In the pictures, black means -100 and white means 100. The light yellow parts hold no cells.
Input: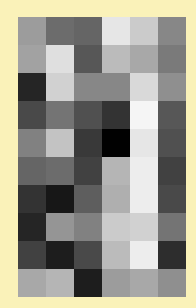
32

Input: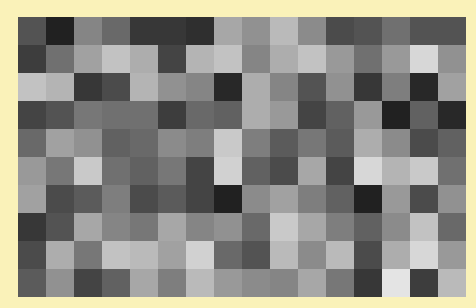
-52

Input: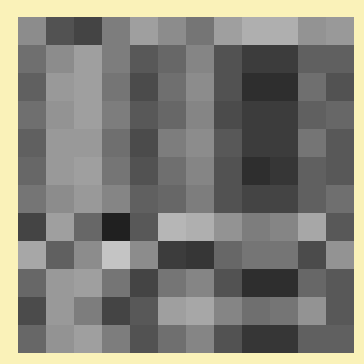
-25

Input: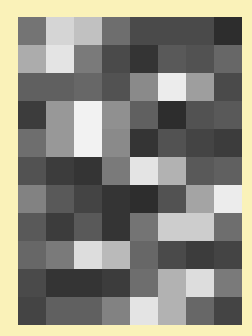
-19

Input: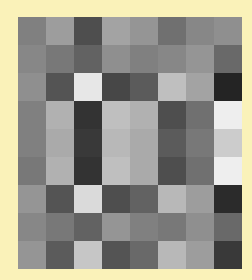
23

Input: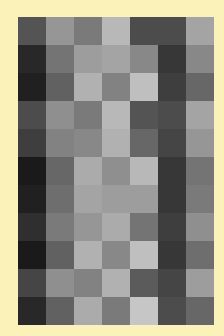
-40

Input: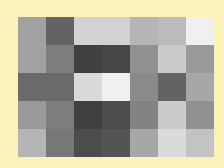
71

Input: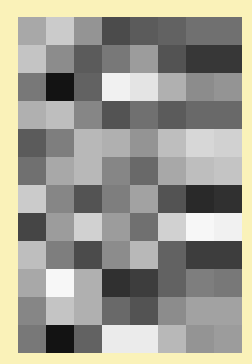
16
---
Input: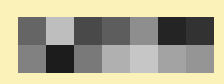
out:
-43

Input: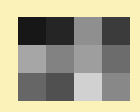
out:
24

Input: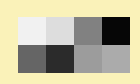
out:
1

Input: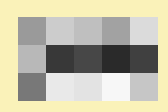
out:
-44

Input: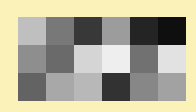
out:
67

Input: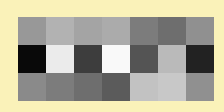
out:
-52
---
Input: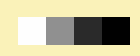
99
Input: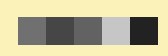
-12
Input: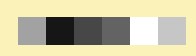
27
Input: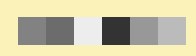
2
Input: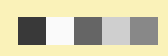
-55
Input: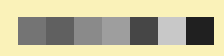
-9
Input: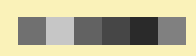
-12
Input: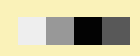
87
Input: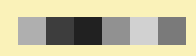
37
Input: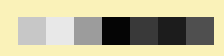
56
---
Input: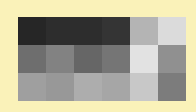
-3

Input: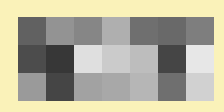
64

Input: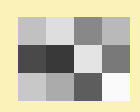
96

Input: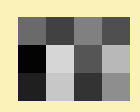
11

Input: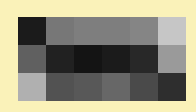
-64

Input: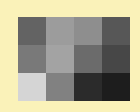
-77

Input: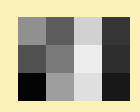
-81

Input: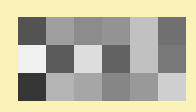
62

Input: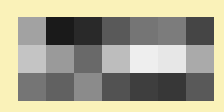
-30

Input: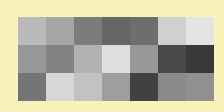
13
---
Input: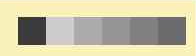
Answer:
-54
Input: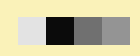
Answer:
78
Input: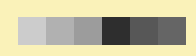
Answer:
60
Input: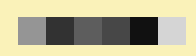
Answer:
17
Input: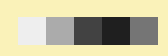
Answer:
87
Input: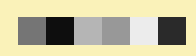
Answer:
-8
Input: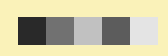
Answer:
-68
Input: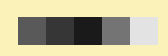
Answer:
-30
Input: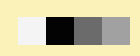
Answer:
91
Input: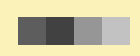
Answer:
-27
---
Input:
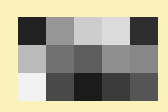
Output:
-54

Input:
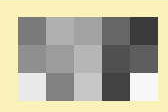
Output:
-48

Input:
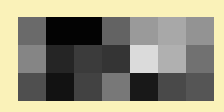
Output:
-43

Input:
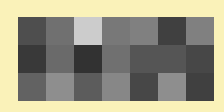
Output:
11

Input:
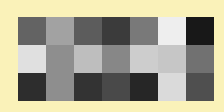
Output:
71

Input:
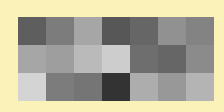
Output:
19

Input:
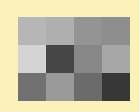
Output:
-16
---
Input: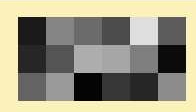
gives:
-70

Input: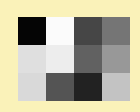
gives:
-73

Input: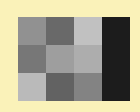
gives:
3

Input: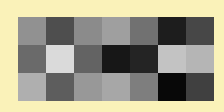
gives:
-94

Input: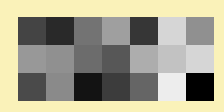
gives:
86

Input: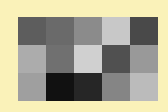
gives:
4

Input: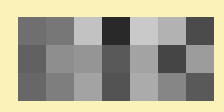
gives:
5

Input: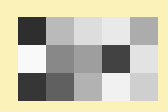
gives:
89

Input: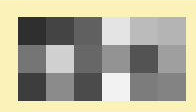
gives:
-3
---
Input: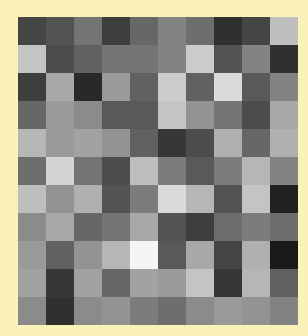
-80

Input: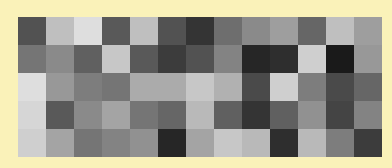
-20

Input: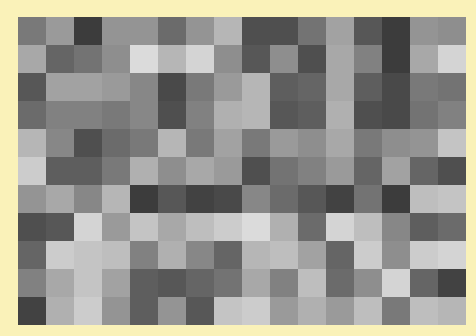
66

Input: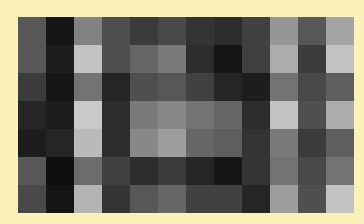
-26

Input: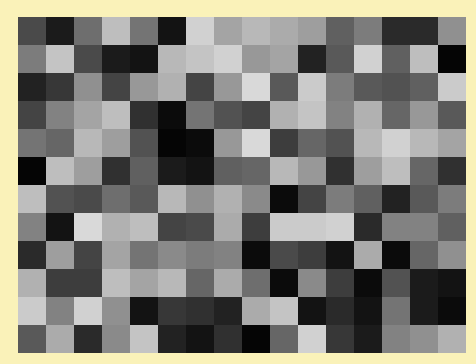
-85
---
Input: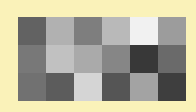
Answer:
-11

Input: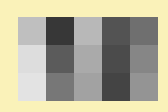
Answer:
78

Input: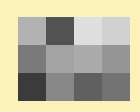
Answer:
-54

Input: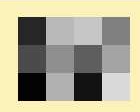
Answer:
-98

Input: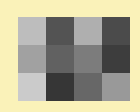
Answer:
59

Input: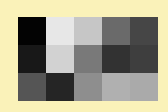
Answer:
-33

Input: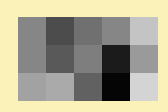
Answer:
27
